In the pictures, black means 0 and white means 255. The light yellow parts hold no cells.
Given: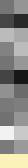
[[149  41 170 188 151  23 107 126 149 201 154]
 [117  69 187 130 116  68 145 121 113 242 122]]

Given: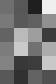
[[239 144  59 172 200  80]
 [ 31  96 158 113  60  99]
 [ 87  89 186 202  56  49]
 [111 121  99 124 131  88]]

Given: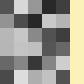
[[ 63 180  62 104 206  81]
 [ 41 200  82  86 133 193]
 [150  39 137 191  55 174]
 [216  77 199 195 134 221]
 [ 84 147 183 182 104  74]]

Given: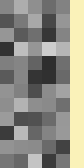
[[130 150 132 181 111 105 163 111 152 153  66 119]
 [108  72  54 205  46  48 140 138 107 132 106  59]
 [143 168 111 150  99  52  78 142  81 102 139 196]
 [173 121  90 190 133 134 129 179  78 185 141 103]
 [134  84 150  50 127  90 147 142 155  59 147 118]]

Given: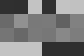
[[193 129 125  47]
 [195  97 136  47]
 [ 48 122 119  47]
 [195 121 122 195]
 [ 47 145 104 195]
 [ 48 106 117 195]]

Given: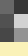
[[ 55 210 147]
 [104  81  71]]
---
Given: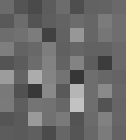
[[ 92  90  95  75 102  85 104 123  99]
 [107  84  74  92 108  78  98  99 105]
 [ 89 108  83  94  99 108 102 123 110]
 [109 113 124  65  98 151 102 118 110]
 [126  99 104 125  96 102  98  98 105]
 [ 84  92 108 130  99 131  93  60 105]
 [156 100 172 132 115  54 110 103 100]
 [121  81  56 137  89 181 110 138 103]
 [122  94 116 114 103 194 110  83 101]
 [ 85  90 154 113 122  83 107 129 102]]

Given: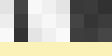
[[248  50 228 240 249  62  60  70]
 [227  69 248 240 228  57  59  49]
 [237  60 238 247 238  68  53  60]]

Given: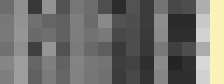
[[127 157  96 122 102 129 118 112  59  72  51 133  45  46 209]
 [109 144  57 147  83 119 109  79  44  82  60 116  72  78 174]
 [120 146 112 101  96 126 107 137  82  78  60 142  42  42 200]
 [121 149 106 111  97 125 114 121  72  76  58 138  45  46 210]
 [113 143  64 149  82 122 105  94  58  78  56 121  64  78 171]
 [134 157 101 127  98 131 120 115  62  66  46 139  36  48 216]]

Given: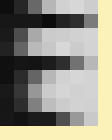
[[ 23  19  28  27  79 153 201]
 [ 14  38 104 182 209 215 205]
 [ 23  23  23  12  34  46 123]
 [ 26  77 169 203 205 209 212]
 [ 34 100 185 199 215 203 211]
 [ 16  21  20  28  46 114 183]
 [ 16  43 101 183 209 214 211]
 [ 25  55 151 203 213 209 211]
 [ 22  45 128 189 204 210 209]]

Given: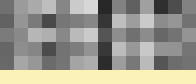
[[104 166 151 107 116 164 173  44 157 120 186  85 109 114]
 [112 155 170 190 134 203 215  40 130  96 160  47  77 130]
 [ 98 149 122  74 118 126 135  54 190 157 202 140 150 114]
 [123 137 182 175 136 186 202  85 142 112 140 103 115 148]
 [102 142 134  76 115 125 147  56 188 152 200 148 147 117]]

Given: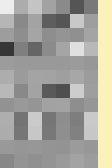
[[136 148 144 148 154 163 156]
 [237 172 196 162 138  85 121]
 [182 137 163  94  85 200 158]
 [157 142 165 142 148 144 164]
 [ 54 127 101 139 165 224 184]
 [156 153 153 153 153 155 151]
 [173 155 164 163 159 167 156]
 [184 137 163  89  79 205 158]
 [146 153 149 162 163 142 150]
 [174 115 202 118 142 126 201]
 [172 118 199 120 143 129 199]
 [153 150 151 148 147 155 151]]

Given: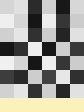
[[209 229  49 206  38 225]
 [213 224  43 208  24 215]
 [239 213  22 237  54 204]
 [208 229  49 205  36 225]
 [ 22  48 238  24 207  56]
 [240 213  22 237  54 204]
 [ 61  41 205  65 231  48]]

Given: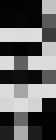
[[ 31 171  29   2]
 [  3   3   4 194]
 [  5   6   4  90]
 [221 220 221  61]
 [  5   2   7 201]
 [220  97 220 219]
 [ 11  14   8  90]
 [219 165 219 221]
 [214 221 211  10]
 [  4 105   3   3]]

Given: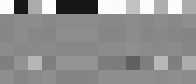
[[142 133 139 142 132 132 133 142 142 142 142 139 142 139]
 [252  25 171 252  22  22  22 251 250 193 251 174 252 172]
 [135 140 140 136 139 139 139 136 136 139 136 139 136 142]
 [134 140 135 134 141 141 141 134 134 140 134 136 134 132]
 [139 136 137 138 136 136 136 139 139 143 139 137 139 134]
 [127 146 182 127 148 147 147 125 124  96 126 184 127 172]]
